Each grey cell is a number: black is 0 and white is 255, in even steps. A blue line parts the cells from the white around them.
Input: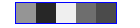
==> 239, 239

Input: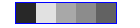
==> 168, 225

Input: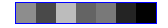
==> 100, 188

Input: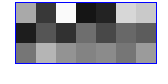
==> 110, 250

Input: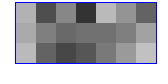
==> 113, 193

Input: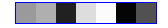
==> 221, 251

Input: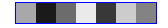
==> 234, 234
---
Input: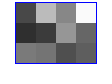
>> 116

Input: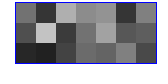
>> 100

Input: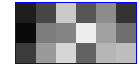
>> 98

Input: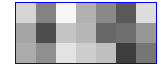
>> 191

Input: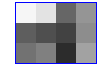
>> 128

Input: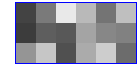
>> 171

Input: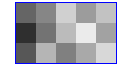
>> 128
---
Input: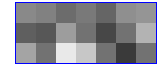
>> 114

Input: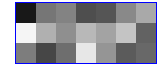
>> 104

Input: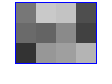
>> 180

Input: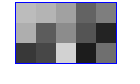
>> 111

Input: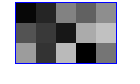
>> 117

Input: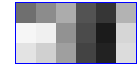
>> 220
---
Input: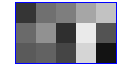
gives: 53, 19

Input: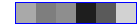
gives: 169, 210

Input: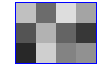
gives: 192, 145

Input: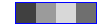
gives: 64, 111

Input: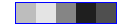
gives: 189, 79

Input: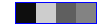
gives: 14, 131

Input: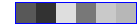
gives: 88, 183

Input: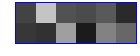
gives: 67, 103
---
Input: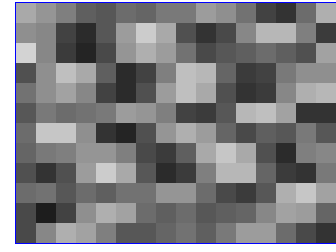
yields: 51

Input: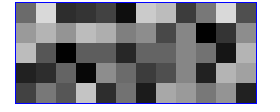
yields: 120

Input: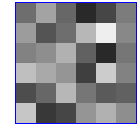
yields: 41

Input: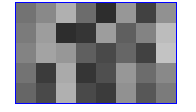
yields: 151

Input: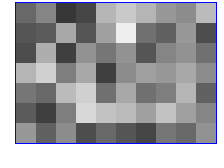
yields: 152

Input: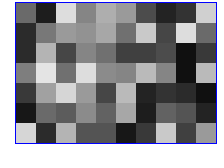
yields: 35

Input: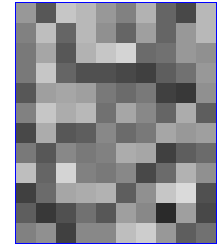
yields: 101

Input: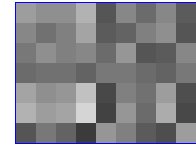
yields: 107

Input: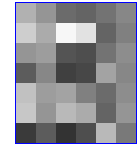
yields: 100
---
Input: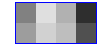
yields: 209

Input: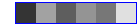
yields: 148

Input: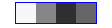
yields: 134

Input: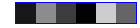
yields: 2

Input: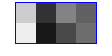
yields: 23

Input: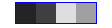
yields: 64

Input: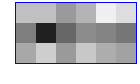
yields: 200

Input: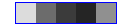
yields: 59

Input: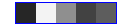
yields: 143
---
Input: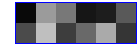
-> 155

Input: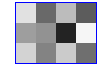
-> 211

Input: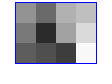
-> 191

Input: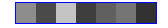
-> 117

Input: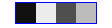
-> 79

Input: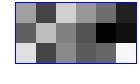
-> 208

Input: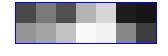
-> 214

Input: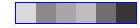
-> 166
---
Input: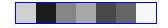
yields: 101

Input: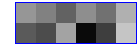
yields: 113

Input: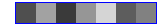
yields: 93

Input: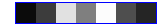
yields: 78

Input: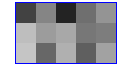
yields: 111

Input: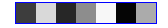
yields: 5

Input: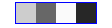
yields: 250

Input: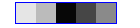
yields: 70

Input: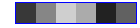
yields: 34

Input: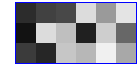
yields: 154
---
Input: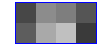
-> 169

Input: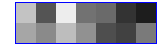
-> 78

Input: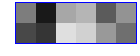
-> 209

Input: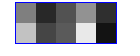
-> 90

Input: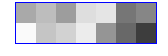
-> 149

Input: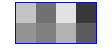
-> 128
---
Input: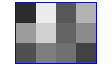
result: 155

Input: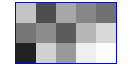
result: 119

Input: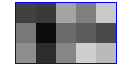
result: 120

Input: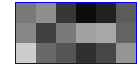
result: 135

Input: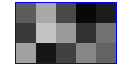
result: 57

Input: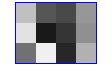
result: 226
